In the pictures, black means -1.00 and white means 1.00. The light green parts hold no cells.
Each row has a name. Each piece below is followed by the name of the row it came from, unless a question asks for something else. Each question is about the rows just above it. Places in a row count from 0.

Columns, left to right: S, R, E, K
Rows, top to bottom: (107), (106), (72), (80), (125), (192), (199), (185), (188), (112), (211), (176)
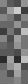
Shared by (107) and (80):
[0.15]
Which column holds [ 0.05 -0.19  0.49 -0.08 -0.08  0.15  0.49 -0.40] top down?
K
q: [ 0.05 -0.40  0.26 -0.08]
(192)
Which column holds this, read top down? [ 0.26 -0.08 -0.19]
R
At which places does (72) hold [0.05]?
0 3
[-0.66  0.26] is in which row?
(188)

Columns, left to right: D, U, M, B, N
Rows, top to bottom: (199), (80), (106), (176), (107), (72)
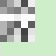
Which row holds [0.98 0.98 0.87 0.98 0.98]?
(106)
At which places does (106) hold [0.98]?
0 1 3 4
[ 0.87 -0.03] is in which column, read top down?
N

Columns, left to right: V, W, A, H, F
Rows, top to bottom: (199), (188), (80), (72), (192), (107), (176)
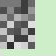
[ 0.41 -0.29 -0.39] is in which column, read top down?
A
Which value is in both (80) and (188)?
[0.18]
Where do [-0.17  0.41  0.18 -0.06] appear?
(80)

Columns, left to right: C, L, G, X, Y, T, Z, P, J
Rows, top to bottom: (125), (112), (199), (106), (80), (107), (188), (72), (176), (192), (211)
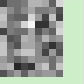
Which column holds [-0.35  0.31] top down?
G
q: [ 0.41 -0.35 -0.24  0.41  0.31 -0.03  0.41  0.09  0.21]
(107)
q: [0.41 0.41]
(125)

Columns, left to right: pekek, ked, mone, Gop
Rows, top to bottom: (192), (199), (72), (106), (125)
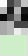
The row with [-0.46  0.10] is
(72)
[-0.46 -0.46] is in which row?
(106)
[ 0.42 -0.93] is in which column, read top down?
pekek
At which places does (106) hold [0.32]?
0
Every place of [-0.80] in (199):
1 3

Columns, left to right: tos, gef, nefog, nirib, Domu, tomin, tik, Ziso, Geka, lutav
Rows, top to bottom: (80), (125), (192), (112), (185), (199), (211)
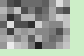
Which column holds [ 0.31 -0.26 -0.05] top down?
Domu
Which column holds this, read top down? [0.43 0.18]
tos
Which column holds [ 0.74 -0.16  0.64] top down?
Geka
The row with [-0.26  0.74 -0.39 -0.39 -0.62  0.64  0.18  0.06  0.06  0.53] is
(112)
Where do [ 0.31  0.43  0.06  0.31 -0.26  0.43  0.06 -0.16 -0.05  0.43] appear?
(199)

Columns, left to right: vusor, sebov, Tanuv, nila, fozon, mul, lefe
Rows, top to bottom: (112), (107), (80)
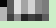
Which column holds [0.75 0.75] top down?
Tanuv
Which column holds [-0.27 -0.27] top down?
sebov

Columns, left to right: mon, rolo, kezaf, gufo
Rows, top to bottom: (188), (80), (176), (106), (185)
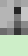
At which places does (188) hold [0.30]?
0 3
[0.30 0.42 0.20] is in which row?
(188)
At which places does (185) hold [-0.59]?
2
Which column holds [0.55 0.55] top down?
gufo
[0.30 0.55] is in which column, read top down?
gufo
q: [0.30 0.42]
(188)

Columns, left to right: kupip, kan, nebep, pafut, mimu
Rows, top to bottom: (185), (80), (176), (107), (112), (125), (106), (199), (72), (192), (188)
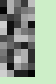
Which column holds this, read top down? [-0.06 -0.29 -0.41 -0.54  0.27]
nebep
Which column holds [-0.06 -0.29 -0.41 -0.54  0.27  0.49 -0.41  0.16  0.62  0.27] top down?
nebep
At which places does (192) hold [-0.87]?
1
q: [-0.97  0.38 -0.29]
(80)

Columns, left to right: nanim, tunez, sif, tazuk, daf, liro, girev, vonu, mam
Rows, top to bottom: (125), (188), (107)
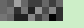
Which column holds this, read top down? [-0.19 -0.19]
nanim
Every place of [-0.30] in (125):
1
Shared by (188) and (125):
[-0.19]
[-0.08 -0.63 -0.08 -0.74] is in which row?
(188)

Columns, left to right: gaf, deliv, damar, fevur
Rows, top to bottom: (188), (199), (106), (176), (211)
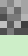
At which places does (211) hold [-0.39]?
0 2 3
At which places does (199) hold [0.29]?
1 3
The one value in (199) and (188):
[0.29]
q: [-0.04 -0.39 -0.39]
(211)

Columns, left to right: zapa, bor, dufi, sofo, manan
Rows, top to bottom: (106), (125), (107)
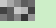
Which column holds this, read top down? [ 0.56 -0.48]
zapa
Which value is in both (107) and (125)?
[-0.27]
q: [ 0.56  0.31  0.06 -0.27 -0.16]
(106)
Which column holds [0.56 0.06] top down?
dufi

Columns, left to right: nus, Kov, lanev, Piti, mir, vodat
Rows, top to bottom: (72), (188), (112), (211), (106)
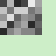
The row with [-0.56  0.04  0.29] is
(211)
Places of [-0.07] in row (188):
1 4
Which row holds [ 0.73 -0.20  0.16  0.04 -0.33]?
(112)
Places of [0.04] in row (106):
1 3 4

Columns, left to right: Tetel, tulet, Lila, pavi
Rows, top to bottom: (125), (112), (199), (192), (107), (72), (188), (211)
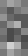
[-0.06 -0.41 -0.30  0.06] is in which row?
(107)
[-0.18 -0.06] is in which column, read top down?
Tetel
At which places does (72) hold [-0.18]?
0 2
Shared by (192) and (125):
[0.16]

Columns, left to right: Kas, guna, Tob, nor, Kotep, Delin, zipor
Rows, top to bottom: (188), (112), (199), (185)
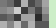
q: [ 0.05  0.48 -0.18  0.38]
(185)
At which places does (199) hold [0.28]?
3 4

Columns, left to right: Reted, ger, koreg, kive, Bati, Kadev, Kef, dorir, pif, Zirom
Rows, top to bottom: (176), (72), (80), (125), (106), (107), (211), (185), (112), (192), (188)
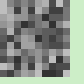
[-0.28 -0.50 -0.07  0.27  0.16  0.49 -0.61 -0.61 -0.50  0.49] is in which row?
(188)
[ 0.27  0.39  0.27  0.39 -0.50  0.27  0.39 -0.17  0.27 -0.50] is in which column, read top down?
ger
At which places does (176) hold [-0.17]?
2 4 9
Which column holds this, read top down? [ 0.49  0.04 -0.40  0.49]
Zirom

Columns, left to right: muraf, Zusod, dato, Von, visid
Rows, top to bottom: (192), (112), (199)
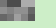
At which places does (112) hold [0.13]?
0 2 3
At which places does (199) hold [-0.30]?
4
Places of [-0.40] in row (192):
1 2
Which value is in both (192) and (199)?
[-0.08]
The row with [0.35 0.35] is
(192)

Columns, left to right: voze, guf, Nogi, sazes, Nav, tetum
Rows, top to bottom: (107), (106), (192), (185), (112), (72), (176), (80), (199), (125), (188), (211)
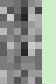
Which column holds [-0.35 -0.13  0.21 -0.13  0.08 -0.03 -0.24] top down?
Nogi
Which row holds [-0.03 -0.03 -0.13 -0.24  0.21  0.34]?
(185)
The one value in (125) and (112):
[-0.03]
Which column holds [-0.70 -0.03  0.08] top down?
sazes
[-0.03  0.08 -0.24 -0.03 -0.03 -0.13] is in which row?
(199)

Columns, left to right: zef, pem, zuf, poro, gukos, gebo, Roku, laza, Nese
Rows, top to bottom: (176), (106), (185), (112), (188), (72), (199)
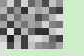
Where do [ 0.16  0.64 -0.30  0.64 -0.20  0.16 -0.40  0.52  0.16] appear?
(176)
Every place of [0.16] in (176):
0 5 8
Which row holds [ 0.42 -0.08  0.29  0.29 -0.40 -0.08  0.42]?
(185)
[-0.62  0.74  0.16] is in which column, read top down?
gebo
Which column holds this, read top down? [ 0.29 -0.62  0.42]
zuf
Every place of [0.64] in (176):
1 3

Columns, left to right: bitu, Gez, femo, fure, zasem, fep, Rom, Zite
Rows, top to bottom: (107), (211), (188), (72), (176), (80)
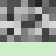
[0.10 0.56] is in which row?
(72)
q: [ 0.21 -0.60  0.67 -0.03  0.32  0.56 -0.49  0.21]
(176)

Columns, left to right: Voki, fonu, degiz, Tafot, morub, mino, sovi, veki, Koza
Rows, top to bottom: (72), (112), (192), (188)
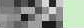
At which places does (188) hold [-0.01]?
1
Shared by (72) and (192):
[-0.13]
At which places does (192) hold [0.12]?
1 2 8
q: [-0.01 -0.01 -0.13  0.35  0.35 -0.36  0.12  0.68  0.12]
(112)
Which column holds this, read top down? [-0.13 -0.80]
veki
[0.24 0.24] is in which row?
(188)

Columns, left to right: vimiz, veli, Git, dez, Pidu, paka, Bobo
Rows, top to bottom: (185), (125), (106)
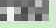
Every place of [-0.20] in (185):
0 2 4
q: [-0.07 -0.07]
(125)
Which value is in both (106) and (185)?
[-0.20]
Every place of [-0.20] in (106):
2
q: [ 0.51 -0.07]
(185)
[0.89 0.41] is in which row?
(125)
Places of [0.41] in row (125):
0 2

